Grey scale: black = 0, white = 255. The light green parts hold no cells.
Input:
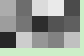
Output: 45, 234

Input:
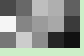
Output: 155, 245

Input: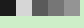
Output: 90, 214

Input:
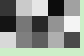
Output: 40, 244

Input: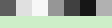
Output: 150, 247

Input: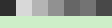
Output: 145, 216

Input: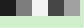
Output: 242, 242
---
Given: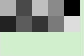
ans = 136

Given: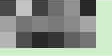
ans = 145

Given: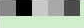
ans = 169

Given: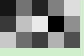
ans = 129

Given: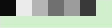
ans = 155

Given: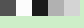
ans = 177

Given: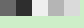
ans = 181

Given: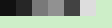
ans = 66

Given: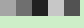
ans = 199

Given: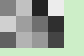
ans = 34
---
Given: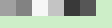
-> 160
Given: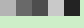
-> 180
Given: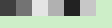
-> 63
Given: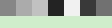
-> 133
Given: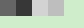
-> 100
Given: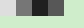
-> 221
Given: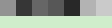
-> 146
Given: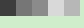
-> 60
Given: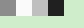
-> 140
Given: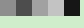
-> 142
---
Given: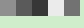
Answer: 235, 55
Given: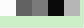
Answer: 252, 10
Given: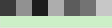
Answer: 199, 28
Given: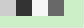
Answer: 247, 52
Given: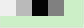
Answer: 238, 4
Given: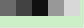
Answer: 216, 16
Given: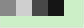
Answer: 206, 21
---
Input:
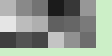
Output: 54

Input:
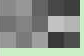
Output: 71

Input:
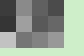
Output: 96

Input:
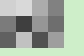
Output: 172

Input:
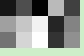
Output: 186

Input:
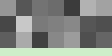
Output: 178
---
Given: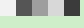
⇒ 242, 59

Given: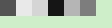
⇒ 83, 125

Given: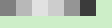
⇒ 128, 59

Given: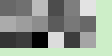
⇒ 104, 165

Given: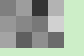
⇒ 127, 107

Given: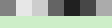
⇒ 129, 171

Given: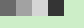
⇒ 106, 52

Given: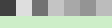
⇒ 64, 188
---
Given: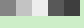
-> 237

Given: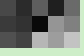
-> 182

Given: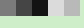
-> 19

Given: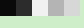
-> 241

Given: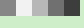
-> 183

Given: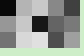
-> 224

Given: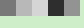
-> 213

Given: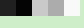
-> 201
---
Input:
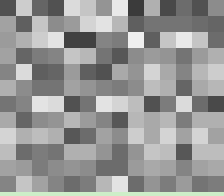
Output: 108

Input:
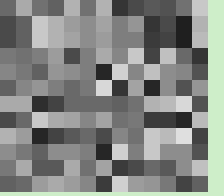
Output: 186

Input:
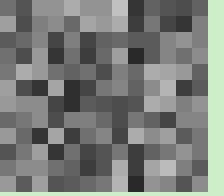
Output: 127

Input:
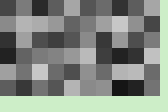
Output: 123

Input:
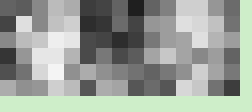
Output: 157

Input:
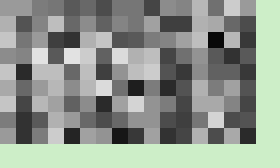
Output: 56

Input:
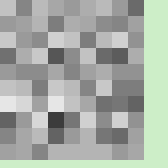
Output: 146

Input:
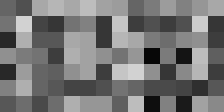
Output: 61
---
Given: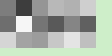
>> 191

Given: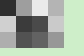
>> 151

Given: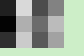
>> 162

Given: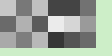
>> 106

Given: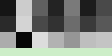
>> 196

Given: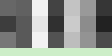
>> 75

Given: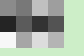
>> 180

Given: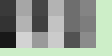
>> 139

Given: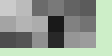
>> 156
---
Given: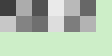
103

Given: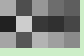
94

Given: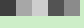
139

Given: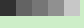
199

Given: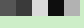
178

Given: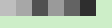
46

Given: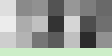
105

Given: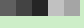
165

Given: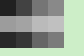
137
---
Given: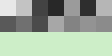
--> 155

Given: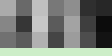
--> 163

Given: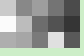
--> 109

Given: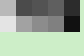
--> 83

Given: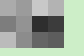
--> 147

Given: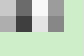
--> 107
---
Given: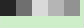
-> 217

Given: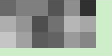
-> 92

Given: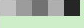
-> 114

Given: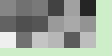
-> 196

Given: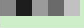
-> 155

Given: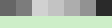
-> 209

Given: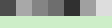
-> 132

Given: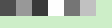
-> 57

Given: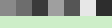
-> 58
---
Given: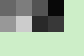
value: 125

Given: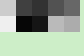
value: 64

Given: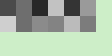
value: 110

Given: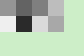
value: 99

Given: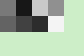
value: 23

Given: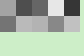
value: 78

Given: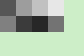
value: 157

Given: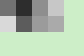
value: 45

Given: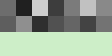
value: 32
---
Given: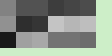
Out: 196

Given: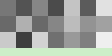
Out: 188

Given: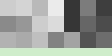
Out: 54

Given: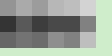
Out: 73

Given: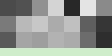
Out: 192

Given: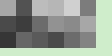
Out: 146
